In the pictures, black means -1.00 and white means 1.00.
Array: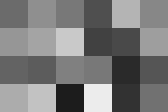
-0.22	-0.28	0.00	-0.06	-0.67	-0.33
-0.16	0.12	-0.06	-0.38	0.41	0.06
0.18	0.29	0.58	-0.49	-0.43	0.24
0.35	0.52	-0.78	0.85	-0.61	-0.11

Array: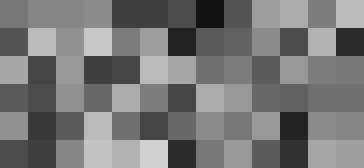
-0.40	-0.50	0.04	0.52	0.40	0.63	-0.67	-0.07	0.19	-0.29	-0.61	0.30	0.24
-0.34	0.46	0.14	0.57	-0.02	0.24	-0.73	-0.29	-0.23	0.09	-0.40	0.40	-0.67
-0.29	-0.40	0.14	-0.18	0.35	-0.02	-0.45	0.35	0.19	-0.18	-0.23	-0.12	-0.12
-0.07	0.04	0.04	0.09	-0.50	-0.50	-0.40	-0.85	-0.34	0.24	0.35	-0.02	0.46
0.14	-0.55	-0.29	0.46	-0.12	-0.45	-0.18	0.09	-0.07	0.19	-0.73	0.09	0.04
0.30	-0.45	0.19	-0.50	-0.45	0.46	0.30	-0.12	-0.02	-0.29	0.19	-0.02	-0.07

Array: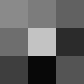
-0.51	-0.94	-0.34
-0.14	0.53	-0.66
0.08	-0.03	-0.24

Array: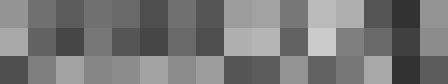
-0.39	-0.01	0.27	0.05	0.10	0.27	0.10	0.22	-0.33	-0.28	0.16	-0.23	-0.07	0.32	-0.61	-0.28
0.16	-0.12	-0.28	-0.12	-0.18	-0.39	-0.12	-0.33	0.22	0.27	-0.07	0.47	0.37	-0.33	-0.61	0.16
0.32	-0.23	-0.45	-0.07	-0.33	-0.45	-0.18	-0.39	0.37	0.42	-0.23	0.59	-0.01	-0.18	-0.50	0.10

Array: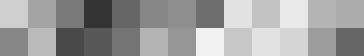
0.06	0.46	-0.43	-0.31	-0.09	0.41	0.18	0.89	0.57	0.77	0.67	0.23	-0.20
0.62	0.29	-0.04	-0.60	-0.20	0.06	0.12	-0.14	0.77	0.52	0.83	0.41	0.35

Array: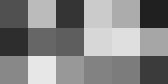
-0.65	-0.20	-0.26	0.69	0.75	0.30
-0.37	0.47	-0.59	0.59	0.35	-0.75
0.07	0.81	0.19	0.02	-0.03	-0.54
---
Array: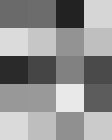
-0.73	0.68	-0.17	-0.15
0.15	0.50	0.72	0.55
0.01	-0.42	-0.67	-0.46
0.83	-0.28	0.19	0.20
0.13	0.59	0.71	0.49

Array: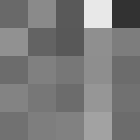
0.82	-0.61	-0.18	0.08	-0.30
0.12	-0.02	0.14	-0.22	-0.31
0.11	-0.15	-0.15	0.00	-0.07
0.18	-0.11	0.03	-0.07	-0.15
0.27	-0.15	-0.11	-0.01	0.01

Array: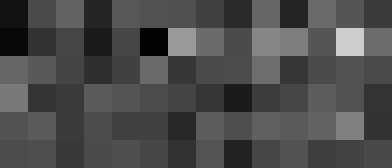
-0.33	-0.54	-0.86	-0.41	-0.22	-0.71	-0.31	-0.36	-0.37	-0.49	-0.67	-0.20	-0.72	-0.17
0.61	-0.15	-0.94	-0.60	-0.45	-0.79	-0.44	-0.98	0.20	-0.16	-0.41	0.05	-0.01	-0.33
-0.35	-0.42	-0.20	-0.30	-0.46	-0.63	-0.49	-0.17	-0.57	-0.42	-0.40	-0.14	-0.58	-0.41
-0.36	-0.59	-0.05	-0.59	-0.54	-0.29	-0.34	-0.40	-0.47	-0.58	-0.79	-0.53	-0.45	-0.27
0.00	-0.60	-0.35	-0.29	-0.54	-0.40	-0.50	-0.49	-0.69	-0.27	-0.39	-0.25	-0.29	-0.22
-0.48	-0.43	-0.40	-0.39	-0.55	-0.41	-0.38	-0.44	-0.61	-0.34	-0.73	-0.45	-0.35	-0.51

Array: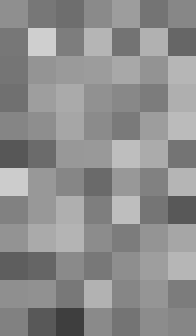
-0.09	0.06	0.12	-0.07	-0.14	0.08	0.23
0.39	-0.20	-0.07	0.62	-0.02	0.42	-0.10
0.15	0.43	-0.08	0.16	0.21	0.22	0.32
-0.03	0.37	-0.12	0.24	0.33	0.14	0.07
0.23	0.47	0.04	0.11	0.30	0.09	-0.04
0.34	-0.09	-0.32	-0.16	0.19	0.20	0.49
0.01	0.42	0.60	0.19	0.05	-0.17	0.19
-0.08	-0.31	0.01	0.19	0.37	-0.01	0.49
0.16	0.30	0.15	0.33	0.41	0.10	-0.03
0.24	0.43	-0.26	-0.21	0.08	-0.06	0.11
0.17	-0.03	0.12	0.14	-0.06	0.40	0.05
0.10	0.05	0.01	-0.31	-0.51	0.08	-0.09

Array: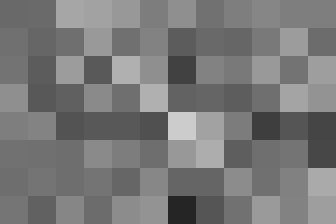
-0.01	-0.01	-0.18	-0.17	0.30	0.27	0.19	-0.02	0.12	-0.11	-0.01	0.05
0.22	-0.15	-0.12	-0.20	-0.13	0.20	-0.12	0.02	-0.28	-0.18	-0.20	-0.05
-0.10	0.24	-0.10	-0.28	0.22	-0.30	0.38	0.12	-0.49	0.02	-0.05	0.20
0.29	0.15	0.12	-0.31	-0.25	0.08	-0.13	0.38	-0.23	-0.21	-0.27	-0.13
-0.33	-0.46	-0.01	0.03	-0.35	-0.31	-0.31	-0.37	0.60	0.27	-0.03	-0.51
-0.09	-0.44	-0.11	-0.12	-0.14	0.08	-0.02	-0.14	0.19	0.36	-0.26	-0.13
0.01	0.33	-0.14	-0.09	-0.14	-0.09	-0.20	0.06	-0.21	-0.21	0.10	-0.12
0.02	0.24	-0.08	-0.24	0.05	-0.15	0.10	0.15	-0.71	-0.33	-0.11	0.21

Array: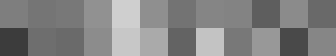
0.09	-0.18	-0.01	-0.08	-0.06	0.14	0.62	0.12	-0.10	0.04	0.03	-0.26
-0.43	0.05	-0.53	-0.14	-0.17	0.10	0.56	0.33	-0.22	0.53	-0.06	0.19

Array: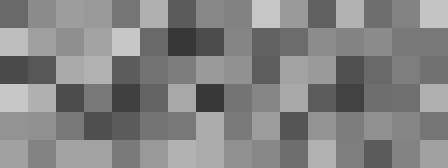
0.03	0.54	-0.18	0.09	0.23	0.20	-0.08	0.38	-0.29	0.06	0.02	0.55	0.21	-0.25	0.40	-0.14
-0.06	-0.06	0.48	0.25	0.12	0.28	0.56	-0.18	-0.57	-0.41	0.04	-0.23	-0.15	0.10	0.03	0.09
-0.01	-0.11	-0.42	-0.32	0.33	0.39	-0.28	-0.10	-0.02	0.21	0.14	-0.27	0.27	0.21	-0.37	-0.18
-0.13	0.38	0.56	0.38	-0.40	-0.05	-0.50	-0.22	0.32	-0.56	-0.09	0.05	0.32	-0.28	-0.48	-0.14
0.05	-0.08	0.15	0.13	-0.05	-0.38	-0.29	-0.09	-0.06	0.34	-0.04	0.22	-0.33	0.15	-0.02	0.13
0.03	0.26	0.26	0.03	0.27	0.27	-0.04	0.20	0.40	0.34	0.13	0.06	-0.14	0.39	-0.01	-0.29

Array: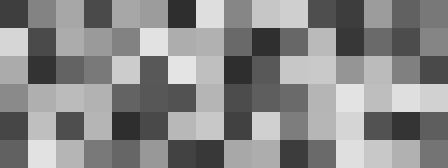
-0.24	-0.06	-0.51	0.03	0.31	-0.42	0.31	0.22	-0.64	0.74	0.05	0.55	0.62	-0.39	-0.52	0.22
-0.40	0.04	0.68	-0.42	0.35	0.21	0.02	0.77	0.36	0.39	-0.18	-0.63	-0.19	0.46	-0.57	-0.17
0.00	-0.43	0.34	-0.60	-0.22	-0.05	0.60	-0.31	0.79	0.50	-0.64	-0.31	0.56	0.58	0.17	0.47
0.75	0.64	0.08	0.37	0.47	0.40	-0.22	-0.32	-0.36	0.42	-0.40	-0.26	-0.17	0.42	0.78	0.49
-0.59	-0.26	-0.45	0.50	-0.39	0.42	-0.64	-0.43	0.44	0.57	-0.49	0.63	-0.02	0.43	0.67	-0.36
0.39	-0.09	-0.24	0.77	0.42	-0.05	-0.20	0.19	-0.48	-0.56	0.32	0.36	-0.53	-0.17	0.75	0.57
